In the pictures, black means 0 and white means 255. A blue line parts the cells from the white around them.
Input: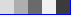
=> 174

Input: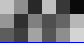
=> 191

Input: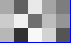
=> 233

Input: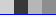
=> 142

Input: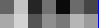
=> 182

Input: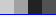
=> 82

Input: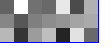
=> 226
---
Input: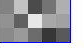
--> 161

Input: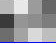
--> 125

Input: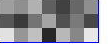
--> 72

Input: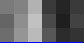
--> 66

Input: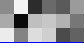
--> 119

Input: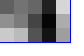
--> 172

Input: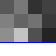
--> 57
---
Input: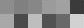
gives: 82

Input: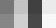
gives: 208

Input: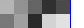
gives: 41

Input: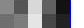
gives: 229

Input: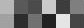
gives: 33

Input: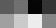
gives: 202
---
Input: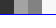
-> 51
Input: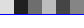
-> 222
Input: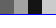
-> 98
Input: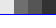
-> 232
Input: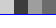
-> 207
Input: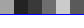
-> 163
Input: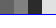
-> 99
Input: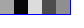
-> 165
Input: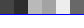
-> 68
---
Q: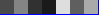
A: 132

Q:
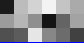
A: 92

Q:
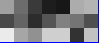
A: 166

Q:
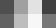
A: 189

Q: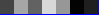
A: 166

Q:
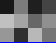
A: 47

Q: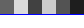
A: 219
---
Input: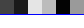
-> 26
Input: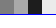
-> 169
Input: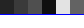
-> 58
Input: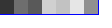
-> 110
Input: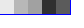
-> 184
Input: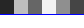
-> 190
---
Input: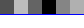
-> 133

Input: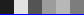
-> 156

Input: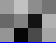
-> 165

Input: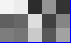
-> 222

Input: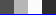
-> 79

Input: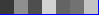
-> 143

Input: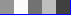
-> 148

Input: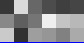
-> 202
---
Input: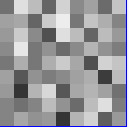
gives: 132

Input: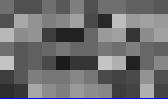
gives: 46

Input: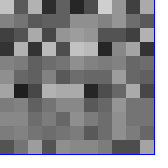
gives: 83

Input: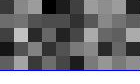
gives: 95

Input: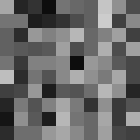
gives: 44

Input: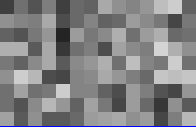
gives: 162
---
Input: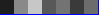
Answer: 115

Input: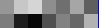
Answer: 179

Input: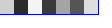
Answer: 208

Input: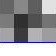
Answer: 164

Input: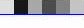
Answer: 168

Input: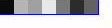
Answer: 160

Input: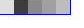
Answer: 160

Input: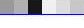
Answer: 199

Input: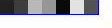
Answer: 150
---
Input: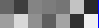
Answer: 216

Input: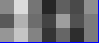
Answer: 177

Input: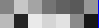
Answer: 37

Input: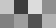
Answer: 158

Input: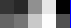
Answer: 117

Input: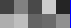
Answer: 190

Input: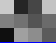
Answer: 114

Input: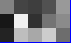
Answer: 240
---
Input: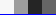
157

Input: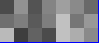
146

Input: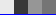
56

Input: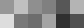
192

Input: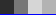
119

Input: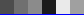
112

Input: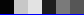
199
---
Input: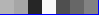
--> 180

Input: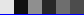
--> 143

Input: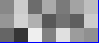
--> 224

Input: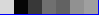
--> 159

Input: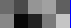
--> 161

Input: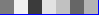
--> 226
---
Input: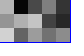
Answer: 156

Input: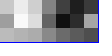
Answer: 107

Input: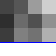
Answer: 128

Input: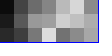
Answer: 114

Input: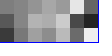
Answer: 186

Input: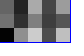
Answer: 204
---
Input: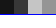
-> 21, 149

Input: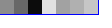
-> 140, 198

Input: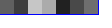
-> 96, 110

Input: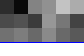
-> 45, 89

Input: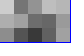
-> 205, 161

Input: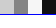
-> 206, 17

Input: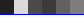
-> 32, 125

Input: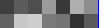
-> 63, 91

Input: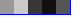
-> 152, 84

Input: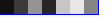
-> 17, 133
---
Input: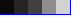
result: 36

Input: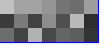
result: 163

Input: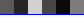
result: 37

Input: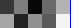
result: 125

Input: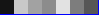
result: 200

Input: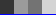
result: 155

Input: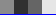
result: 48
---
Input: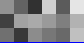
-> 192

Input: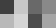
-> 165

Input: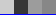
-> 135

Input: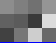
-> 105

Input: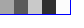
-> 252

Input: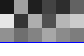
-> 125

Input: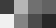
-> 40
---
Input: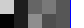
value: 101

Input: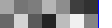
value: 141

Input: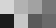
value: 178

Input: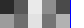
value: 234

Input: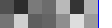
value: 185

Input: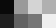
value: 154

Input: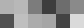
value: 61

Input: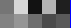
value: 18

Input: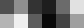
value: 30
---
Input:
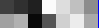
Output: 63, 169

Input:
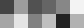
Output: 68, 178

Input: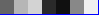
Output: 101, 240

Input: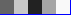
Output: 100, 249

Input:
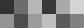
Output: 50, 129

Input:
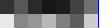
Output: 50, 204

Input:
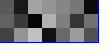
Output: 89, 81
